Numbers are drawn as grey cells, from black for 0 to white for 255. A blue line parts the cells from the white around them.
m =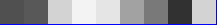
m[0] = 80
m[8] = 211
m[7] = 49
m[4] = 229

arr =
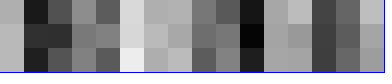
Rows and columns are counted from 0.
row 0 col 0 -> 175
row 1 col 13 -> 63
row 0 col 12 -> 188
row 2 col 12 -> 164
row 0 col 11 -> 167
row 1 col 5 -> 215
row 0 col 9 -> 89
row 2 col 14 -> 103
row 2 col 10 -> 30
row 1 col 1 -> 48
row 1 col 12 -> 153
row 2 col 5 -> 237
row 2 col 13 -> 62
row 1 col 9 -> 119

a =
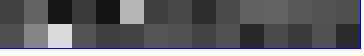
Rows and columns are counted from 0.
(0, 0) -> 66
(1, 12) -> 57
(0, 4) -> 21
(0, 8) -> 46
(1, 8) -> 67
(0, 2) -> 24
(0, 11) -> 98

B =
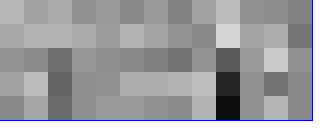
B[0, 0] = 184
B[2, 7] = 116
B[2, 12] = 146
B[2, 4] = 142
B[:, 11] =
[140, 173, 201, 116, 182]
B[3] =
[163, 188, 100, 143, 146, 171, 171, 179, 190, 37, 144, 116, 137]
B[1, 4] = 155
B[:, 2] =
[170, 179, 110, 100, 105]
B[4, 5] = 154
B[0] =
[184, 162, 170, 145, 154, 135, 154, 131, 161, 186, 144, 140, 129]
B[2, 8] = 147
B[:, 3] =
[145, 170, 152, 143, 142]
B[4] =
[137, 167, 105, 142, 154, 154, 144, 139, 177, 14, 146, 182, 136]
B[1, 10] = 164
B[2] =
[148, 138, 110, 152, 142, 137, 127, 116, 147, 89, 153, 201, 146]

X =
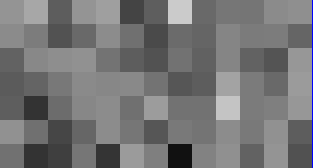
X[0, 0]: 148
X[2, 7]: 114
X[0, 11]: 139
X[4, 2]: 108
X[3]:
[91, 100, 120, 138, 135, 137, 115, 86, 93, 163, 123, 105, 155]
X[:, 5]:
[68, 112, 93, 137, 112, 118, 155]
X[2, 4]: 115
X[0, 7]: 203
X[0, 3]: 148
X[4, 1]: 51
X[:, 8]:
[105, 101, 97, 93, 114, 116, 130]
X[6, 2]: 63
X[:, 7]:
[203, 107, 114, 86, 114, 121, 17]
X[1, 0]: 139
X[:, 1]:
[167, 124, 136, 100, 51, 112, 51]
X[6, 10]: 98
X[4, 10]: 123
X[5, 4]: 140
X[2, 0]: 98
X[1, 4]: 140
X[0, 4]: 159
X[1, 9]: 133
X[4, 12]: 151
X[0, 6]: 94

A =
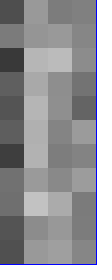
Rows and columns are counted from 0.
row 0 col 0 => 78
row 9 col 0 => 84
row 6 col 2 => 125
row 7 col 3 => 156
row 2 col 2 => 187
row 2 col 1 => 182
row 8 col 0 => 111
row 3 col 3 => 115
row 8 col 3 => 123
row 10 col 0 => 80
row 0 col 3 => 128
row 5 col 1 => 176
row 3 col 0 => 95

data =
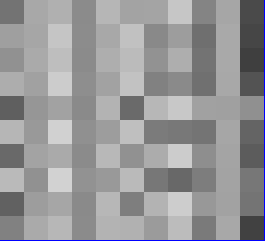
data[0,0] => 115
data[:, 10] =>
[74, 70, 63, 83, 144, 100, 92, 119, 116, 65]
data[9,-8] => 139
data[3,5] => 194
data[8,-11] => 97
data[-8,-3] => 115
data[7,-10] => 145
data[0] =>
[115, 168, 176, 139, 182, 163, 164, 198, 132, 166, 74]
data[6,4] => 184
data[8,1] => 157
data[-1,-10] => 170
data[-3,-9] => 210
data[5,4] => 157
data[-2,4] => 183
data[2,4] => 174
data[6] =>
[105, 163, 170, 139, 184, 145, 172, 204, 142, 164, 92]
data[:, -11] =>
[115, 159, 145, 173, 95, 182, 105, 186, 97, 129]
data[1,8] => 111
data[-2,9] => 162
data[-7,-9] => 204
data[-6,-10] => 150
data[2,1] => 170
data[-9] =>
[159, 166, 197, 140, 168, 193, 137, 157, 111, 169, 70]
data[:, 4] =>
[182, 168, 174, 162, 179, 157, 184, 153, 183, 179]
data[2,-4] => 174
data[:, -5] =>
[164, 137, 146, 129, 183, 123, 172, 119, 179, 155]
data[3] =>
[173, 161, 204, 142, 162, 194, 129, 138, 112, 168, 83]
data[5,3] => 144

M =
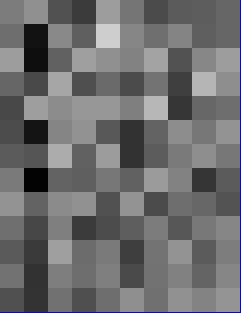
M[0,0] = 124
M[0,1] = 144
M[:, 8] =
[93, 95, 135, 181, 103, 119, 142, 53, 103, 120, 91, 100, 131]
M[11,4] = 127
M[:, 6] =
[75, 111, 163, 115, 183, 99, 92, 155, 75, 124, 115, 114, 112]
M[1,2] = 137
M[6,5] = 50
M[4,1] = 158
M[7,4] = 119
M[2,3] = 159
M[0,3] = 59
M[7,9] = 91
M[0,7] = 91
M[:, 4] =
[157, 206, 144, 106, 151, 88, 156, 119, 81, 76, 122, 127, 110]
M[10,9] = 125
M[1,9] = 102
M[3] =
[102, 73, 166, 79, 106, 75, 115, 63, 181, 142]
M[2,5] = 130
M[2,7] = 82
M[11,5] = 74
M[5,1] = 20
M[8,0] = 147
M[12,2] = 113
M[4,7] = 54
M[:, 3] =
[59, 95, 159, 79, 151, 146, 97, 95, 145, 59, 108, 110, 79]
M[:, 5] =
[117, 134, 130, 75, 127, 50, 50, 97, 147, 94, 62, 74, 143]
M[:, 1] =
[144, 18, 14, 73, 158, 20, 85, 3, 99, 71, 58, 50, 51]
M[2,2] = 97

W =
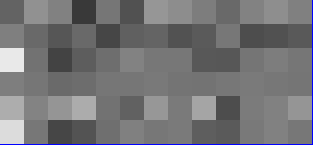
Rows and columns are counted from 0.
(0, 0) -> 99
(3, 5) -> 118
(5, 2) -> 70
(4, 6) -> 151
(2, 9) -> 87
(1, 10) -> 77
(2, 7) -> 119
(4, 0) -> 173
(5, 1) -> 119
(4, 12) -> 149
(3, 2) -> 106
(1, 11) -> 81
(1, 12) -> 89
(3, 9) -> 119
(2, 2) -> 67
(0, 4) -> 118
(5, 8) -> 94
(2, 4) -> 110
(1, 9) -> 119
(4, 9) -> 77
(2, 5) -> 130
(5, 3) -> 83
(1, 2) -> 86
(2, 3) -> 93
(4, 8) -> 165

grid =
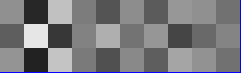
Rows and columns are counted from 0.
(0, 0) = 144
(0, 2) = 193
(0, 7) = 151
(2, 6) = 94
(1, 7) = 69
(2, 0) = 148
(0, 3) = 124
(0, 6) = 91
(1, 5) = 115

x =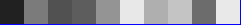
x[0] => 33
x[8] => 108
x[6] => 175
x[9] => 233
